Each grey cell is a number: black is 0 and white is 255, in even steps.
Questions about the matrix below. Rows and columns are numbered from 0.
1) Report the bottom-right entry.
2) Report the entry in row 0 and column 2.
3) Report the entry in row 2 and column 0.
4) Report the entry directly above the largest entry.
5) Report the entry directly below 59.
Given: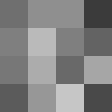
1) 73
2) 143
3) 119
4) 105
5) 99

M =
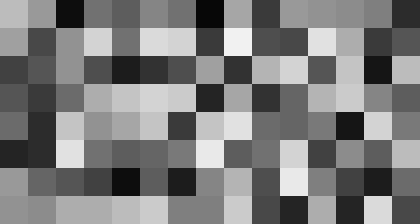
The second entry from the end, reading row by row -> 218
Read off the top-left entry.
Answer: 188
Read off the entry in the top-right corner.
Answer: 44
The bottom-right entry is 72
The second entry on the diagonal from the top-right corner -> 58
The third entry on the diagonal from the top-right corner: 196
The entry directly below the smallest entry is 58
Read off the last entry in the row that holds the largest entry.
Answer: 85
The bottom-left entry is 146
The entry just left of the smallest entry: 113
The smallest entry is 7
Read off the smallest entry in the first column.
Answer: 36
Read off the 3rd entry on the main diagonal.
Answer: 146
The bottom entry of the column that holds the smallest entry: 127
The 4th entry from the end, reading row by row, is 173
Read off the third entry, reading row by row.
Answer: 13
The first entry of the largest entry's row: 160

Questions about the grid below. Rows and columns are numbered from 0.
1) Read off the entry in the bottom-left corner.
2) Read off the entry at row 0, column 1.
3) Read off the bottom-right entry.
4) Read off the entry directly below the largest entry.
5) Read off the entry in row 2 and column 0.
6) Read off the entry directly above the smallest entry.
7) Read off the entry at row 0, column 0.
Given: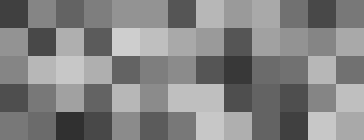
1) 120
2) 133
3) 169
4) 99
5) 133
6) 161
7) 64

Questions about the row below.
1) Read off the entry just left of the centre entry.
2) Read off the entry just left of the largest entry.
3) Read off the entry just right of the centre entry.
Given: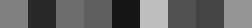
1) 95
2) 22
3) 190

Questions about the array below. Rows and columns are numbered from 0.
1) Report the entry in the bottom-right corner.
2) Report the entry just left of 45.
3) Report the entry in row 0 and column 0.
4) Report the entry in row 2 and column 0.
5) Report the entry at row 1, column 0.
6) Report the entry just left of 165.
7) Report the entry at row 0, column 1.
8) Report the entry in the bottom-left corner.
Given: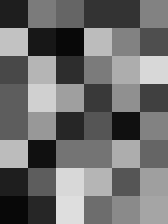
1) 165
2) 181
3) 30
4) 72
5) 194
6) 138
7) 123
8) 8

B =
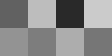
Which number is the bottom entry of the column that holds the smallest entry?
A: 173
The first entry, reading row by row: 97
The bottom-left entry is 147

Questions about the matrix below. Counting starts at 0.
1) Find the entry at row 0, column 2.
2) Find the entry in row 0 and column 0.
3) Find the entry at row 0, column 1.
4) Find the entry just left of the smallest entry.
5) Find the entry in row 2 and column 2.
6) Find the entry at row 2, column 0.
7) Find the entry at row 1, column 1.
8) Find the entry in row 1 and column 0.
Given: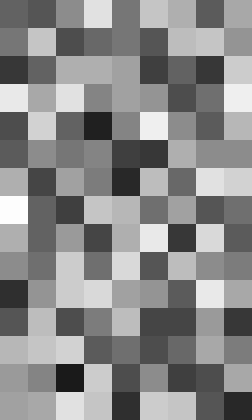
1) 140
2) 98
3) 85
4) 132
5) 175
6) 55
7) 197
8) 118

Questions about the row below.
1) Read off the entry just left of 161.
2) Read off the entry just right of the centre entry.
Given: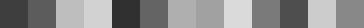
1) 175
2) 161

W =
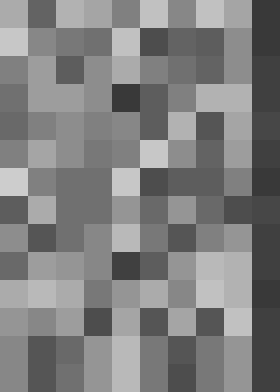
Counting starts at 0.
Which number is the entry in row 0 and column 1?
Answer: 99
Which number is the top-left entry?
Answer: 171
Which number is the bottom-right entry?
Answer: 64
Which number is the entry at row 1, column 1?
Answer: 135
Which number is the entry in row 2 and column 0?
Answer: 128
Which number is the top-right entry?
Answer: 57
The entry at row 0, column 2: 178
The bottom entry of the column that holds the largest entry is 135
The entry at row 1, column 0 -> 199
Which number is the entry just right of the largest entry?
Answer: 128
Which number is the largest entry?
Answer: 205
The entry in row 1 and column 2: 120

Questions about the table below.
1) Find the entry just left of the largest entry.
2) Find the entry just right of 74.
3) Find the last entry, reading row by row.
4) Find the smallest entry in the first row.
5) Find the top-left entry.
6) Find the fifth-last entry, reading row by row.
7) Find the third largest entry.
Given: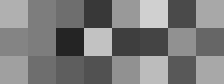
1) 153
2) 168
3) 168
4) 56
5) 176
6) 81
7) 188

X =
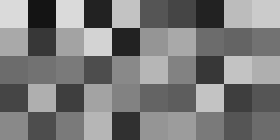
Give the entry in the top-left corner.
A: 218
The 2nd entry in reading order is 20
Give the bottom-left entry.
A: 137
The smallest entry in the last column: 85
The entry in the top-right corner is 203
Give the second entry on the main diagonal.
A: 55
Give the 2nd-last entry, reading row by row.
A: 85
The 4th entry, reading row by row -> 34
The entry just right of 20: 218
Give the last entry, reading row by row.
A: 108
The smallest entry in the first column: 69
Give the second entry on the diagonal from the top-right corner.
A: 100

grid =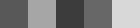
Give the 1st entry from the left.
88
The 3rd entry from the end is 60
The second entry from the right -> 103

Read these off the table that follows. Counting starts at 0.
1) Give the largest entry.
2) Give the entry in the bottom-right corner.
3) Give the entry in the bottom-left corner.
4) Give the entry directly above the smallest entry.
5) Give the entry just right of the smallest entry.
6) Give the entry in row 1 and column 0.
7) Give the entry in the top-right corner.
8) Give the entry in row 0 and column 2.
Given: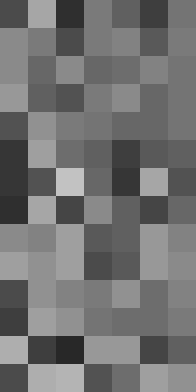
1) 194
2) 145
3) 75
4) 145
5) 152
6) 138
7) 116
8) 47

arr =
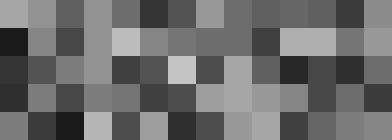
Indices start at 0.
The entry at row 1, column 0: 26
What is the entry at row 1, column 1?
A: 133
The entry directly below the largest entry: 77
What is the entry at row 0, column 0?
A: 166
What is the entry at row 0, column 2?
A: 96
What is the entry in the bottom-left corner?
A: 125
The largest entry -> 196
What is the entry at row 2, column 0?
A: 53
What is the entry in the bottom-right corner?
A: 133
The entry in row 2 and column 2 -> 125
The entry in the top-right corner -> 139
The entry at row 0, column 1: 146

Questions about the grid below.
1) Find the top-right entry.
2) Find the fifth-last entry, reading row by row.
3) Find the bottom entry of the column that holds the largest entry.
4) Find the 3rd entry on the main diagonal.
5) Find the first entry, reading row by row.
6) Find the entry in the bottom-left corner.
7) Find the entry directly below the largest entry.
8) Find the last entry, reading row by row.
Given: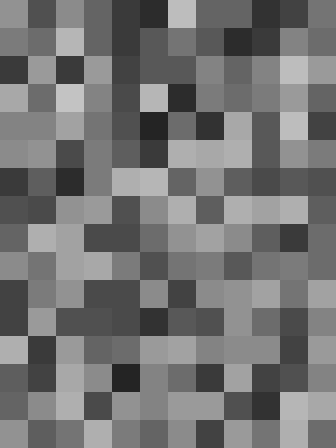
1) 116
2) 66
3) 116
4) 58
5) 146
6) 146
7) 162
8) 108

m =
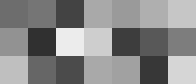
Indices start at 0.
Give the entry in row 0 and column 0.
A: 109
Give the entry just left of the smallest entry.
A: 146
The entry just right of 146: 48
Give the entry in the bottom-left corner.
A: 191
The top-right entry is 198
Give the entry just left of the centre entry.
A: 236
